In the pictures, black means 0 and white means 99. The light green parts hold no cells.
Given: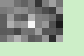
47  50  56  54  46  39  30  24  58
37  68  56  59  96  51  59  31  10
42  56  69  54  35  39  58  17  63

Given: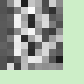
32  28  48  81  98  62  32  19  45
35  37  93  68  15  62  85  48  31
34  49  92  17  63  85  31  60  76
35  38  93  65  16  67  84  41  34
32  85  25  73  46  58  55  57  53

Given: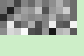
46  12  48  62  58  76  32  59  65  80  42
45  90  33  47  67  30  51  92  37  33  94

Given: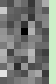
78  40  36  33  28  46  35
44  28  43  20  60  32  52
59  55  45  33  50  50  34
69  26  52  55  72  32  24
42  59  17  59  29  33  44
36  40  47  51  55  43  32

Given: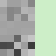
62  52  54  70  68
63  64  63  63  63
61  61  39  70  76
55  62  25  70  77

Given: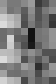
63  45  49  36  55  32  47  54
85  76  67  30  47  35  42  21
42  82  37  35  7  45  47  57
73  72  63  47  56  47  32  32
47  51  45  61  54  18  36  59
81  72  67  28  48  36  41  29

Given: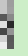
77  62
86  16
81  34

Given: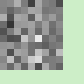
51  40  48  53  65  63  46  48  50
42  20  59  60  63  49  61  44  54
41  30  32  77  58  91  42  50  42
60  31  64  61  44  75  63  39  73
57  41  62  39  67  29  66  48  39
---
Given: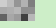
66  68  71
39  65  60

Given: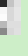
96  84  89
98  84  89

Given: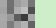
63  43  67
66  59  36

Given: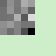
44  58  46
44  45  68

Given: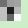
75  12  72
74  40  97

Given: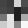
28  25  12
46  89  12

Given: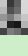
71  31  42
58  48  64

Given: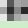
64  18  52
90  40  66
